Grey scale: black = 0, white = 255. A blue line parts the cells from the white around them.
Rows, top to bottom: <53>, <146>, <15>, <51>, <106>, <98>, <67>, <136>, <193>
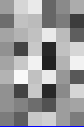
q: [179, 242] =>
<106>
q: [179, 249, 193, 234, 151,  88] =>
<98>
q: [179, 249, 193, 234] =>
<98>
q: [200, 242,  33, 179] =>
<106>

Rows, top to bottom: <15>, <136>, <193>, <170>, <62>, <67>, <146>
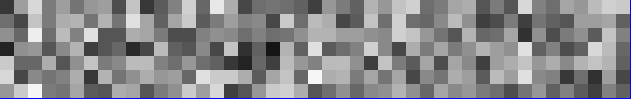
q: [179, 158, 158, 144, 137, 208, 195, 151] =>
<193>
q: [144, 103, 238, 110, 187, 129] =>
<193>
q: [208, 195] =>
<193>
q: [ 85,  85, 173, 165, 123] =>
<193>
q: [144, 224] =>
<170>
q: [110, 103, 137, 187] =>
<136>
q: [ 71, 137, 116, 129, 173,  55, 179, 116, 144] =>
<67>

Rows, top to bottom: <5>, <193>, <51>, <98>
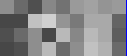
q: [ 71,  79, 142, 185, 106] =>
<98>
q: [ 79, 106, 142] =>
<51>

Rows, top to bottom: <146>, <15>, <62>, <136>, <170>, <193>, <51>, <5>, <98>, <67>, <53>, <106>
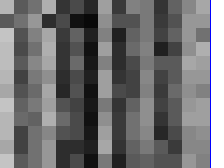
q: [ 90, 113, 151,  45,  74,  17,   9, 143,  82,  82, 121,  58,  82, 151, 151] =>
<15>
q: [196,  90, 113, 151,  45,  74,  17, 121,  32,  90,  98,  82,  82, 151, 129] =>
<106>
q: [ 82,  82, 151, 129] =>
<106>
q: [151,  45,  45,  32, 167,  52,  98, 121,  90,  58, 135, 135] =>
<53>
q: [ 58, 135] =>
<53>
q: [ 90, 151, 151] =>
<193>

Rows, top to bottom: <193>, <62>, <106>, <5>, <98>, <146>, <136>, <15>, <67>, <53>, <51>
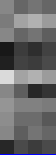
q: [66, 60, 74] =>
<98>
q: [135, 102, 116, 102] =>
<193>
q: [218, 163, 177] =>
<146>
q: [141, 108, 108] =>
<67>
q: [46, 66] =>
<5>

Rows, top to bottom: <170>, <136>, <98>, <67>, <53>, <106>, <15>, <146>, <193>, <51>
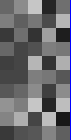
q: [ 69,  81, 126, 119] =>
<67>
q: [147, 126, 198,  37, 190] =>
<146>

